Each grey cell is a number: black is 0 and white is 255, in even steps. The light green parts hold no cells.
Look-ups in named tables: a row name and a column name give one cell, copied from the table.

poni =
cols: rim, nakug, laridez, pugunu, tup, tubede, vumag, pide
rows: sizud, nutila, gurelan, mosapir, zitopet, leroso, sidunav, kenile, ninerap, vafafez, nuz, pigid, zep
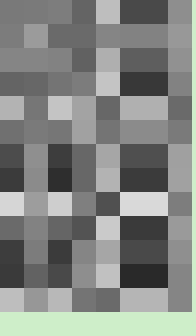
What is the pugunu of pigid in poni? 141
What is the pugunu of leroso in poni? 161
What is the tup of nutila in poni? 133
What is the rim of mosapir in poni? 99
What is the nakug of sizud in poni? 122
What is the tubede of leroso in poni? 138
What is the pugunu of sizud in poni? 100
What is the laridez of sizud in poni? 125

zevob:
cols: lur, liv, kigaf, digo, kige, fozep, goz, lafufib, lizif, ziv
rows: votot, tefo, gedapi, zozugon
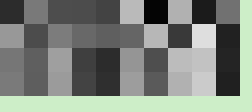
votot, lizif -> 27
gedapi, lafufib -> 188
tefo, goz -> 183
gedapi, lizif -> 194
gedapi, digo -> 63
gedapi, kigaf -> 159
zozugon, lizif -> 203
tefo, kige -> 95
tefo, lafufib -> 57

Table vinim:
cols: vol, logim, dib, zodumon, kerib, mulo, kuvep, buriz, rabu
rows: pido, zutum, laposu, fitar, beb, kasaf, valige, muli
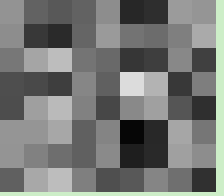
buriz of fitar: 56
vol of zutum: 141
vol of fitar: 78
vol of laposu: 119
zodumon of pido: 98
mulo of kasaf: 6
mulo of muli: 88
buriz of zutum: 127
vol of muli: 96
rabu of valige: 141

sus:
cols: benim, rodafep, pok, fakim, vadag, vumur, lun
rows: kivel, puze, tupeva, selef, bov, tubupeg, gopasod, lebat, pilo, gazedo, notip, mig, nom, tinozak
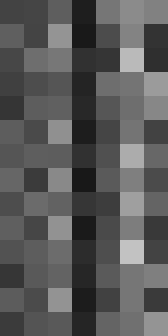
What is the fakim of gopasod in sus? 49
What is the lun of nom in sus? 58
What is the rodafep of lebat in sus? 59
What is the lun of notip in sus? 67
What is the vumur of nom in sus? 118
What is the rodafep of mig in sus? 89
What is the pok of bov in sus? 96
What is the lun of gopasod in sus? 103
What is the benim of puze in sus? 95
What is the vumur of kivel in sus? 139
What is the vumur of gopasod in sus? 172
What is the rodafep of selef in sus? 77
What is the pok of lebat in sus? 137

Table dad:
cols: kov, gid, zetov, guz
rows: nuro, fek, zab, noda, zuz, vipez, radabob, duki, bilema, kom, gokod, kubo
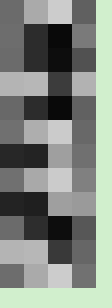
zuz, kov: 105
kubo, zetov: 205
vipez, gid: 172
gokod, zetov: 57
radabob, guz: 110
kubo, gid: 170
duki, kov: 110
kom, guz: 88
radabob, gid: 34
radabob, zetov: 157
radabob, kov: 38
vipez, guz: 105
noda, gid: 184
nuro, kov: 106
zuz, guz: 98
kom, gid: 45
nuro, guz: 93
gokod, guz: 102

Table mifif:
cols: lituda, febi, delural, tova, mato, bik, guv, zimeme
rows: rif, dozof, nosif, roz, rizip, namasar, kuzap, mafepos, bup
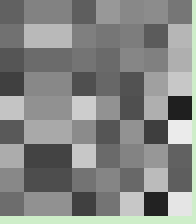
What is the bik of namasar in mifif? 146
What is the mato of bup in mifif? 116
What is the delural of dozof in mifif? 185
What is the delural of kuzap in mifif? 67
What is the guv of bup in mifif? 33
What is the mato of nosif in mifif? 106
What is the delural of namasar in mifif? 169
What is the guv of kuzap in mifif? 150
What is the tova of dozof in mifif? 127
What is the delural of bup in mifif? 145
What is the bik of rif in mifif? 136
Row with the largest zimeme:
namasar

